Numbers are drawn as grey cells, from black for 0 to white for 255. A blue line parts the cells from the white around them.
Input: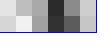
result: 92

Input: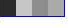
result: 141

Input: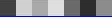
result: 45

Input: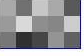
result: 148

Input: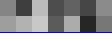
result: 38

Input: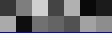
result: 162

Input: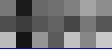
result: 135

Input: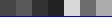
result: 109

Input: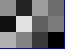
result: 57
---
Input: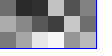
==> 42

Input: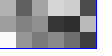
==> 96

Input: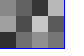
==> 98

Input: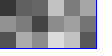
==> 96

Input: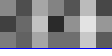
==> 78

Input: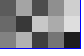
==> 164

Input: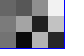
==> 87

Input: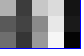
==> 60
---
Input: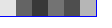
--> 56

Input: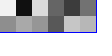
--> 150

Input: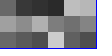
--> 78

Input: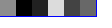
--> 33

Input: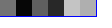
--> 95

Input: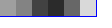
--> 66

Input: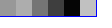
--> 117

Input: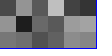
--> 81

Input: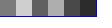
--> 95

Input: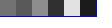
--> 141
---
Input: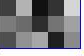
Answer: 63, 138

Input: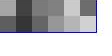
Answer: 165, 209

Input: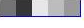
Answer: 115, 154

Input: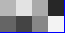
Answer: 183, 243

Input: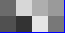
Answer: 107, 120

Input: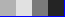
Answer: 178, 36

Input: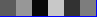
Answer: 92, 125

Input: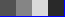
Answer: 82, 41

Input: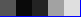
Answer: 85, 223
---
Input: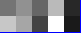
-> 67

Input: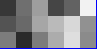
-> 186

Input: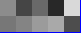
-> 155

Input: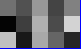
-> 176

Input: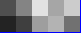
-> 158

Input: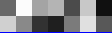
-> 123

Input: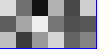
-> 118

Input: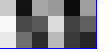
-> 220

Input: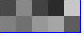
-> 151
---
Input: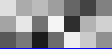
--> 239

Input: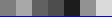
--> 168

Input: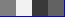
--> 127

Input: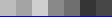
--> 188

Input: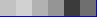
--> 194

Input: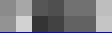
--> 197

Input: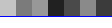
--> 152

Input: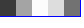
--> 221

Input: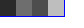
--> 110
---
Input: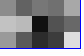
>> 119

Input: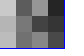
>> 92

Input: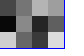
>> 117

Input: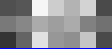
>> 179

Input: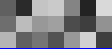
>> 132

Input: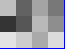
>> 98

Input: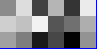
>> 181

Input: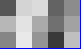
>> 219

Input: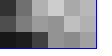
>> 205
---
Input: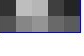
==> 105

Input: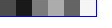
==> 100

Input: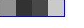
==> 72

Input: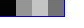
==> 196

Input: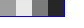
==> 123

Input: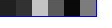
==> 9

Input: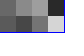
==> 116
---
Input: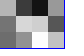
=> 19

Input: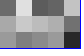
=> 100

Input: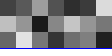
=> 59

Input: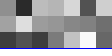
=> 82

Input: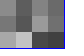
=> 131

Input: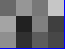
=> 120
